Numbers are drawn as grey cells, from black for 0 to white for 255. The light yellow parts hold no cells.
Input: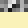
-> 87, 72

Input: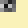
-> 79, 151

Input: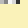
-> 50, 187

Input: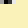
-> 234, 163

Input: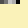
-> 4, 78

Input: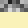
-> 174, 88

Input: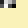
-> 118, 90
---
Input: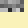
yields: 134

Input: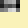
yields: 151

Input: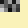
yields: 92

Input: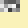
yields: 101

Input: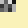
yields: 98

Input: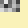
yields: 231

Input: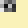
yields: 124
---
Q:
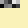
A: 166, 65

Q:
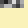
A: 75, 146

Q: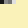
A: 22, 224

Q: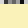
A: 215, 200

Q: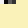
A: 242, 51

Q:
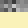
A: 111, 167
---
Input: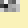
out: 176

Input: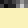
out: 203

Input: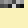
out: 42

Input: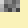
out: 112

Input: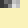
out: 223

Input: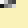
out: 150
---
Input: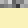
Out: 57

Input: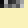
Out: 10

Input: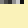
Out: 19

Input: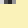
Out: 38

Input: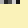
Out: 22

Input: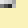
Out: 40

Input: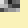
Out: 30
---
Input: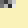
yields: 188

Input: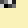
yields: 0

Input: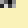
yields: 217

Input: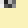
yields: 87

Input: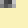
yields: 87

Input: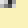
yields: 125

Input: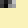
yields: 8
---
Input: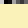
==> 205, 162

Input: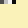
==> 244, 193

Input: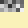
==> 240, 228

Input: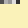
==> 221, 177

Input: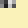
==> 225, 197

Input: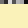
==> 219, 180

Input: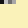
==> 195, 167

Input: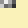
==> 240, 204

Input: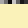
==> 197, 168
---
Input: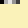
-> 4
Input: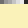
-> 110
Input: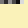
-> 118
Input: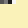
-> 84
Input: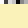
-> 250
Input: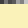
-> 62
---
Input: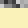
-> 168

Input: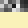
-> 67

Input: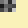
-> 84

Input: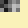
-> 190

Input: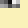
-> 240

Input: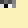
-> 79

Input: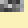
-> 139

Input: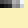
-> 162
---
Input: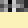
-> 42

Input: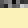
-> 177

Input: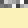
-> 196

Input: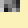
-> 50

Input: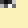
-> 109

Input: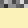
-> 203
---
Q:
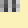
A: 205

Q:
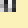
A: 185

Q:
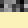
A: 162

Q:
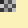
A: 69

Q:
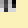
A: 214

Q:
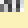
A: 71

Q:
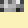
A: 164

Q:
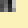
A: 52

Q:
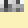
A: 130
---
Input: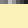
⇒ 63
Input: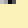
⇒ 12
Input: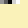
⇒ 210
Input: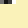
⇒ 63
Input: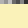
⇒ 132
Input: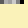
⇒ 129
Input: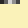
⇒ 142
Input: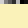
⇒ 2
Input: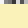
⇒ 84
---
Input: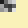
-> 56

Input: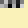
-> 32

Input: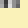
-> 145

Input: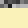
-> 127

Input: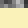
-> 148

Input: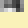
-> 44
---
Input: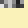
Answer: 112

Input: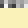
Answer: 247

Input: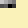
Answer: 91

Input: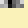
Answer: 180

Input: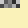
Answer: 147

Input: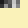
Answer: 149
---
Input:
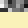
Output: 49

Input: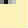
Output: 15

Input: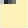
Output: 36

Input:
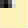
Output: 5

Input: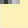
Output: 54

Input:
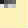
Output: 152

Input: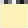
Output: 53

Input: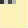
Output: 206

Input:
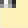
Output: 223
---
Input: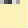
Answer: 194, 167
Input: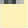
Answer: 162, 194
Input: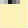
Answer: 208, 149
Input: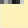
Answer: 93, 204
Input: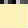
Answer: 20, 77
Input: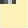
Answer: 59, 72
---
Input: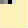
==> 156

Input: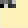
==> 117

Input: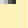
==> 178

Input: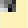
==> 110

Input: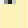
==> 144

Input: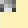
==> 155
